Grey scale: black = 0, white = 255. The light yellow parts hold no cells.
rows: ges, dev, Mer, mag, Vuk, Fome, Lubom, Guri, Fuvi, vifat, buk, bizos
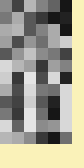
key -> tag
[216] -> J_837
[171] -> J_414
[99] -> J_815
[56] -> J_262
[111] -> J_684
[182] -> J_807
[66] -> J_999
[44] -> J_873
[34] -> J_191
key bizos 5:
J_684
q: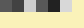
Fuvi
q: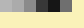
bizos
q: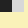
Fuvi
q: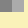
Mer
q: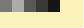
dev

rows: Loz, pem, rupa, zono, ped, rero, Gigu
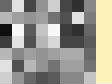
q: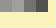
pem
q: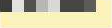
zono
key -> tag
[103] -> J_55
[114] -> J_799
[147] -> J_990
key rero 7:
J_799
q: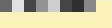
Loz
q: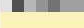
rero

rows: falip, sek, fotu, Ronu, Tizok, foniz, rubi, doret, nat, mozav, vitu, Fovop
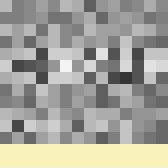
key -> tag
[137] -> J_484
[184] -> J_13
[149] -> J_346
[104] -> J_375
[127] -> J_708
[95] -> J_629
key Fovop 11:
J_484
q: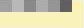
Fovop
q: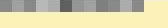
falip
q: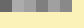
nat
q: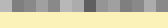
falip
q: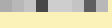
rubi
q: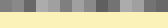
nat

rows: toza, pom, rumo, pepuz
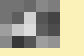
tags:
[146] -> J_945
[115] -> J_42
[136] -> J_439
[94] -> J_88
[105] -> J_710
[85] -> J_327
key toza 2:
J_710
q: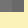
toza
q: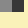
pepuz

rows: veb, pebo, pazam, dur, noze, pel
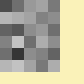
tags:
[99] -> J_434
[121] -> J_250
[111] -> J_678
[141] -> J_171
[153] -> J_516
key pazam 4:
J_678
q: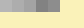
pebo
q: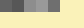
pazam
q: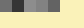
noze

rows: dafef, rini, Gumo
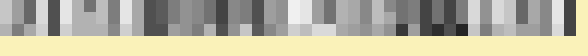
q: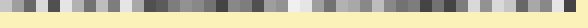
dafef
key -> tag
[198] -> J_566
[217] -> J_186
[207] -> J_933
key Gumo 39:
J_566
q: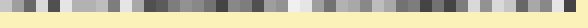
rini
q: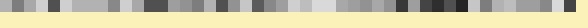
Gumo

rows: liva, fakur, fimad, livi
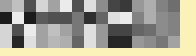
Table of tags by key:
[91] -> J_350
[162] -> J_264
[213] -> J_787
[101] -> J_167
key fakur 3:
J_350
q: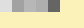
livi
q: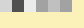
fimad
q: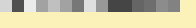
fimad
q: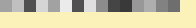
liva
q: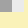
liva

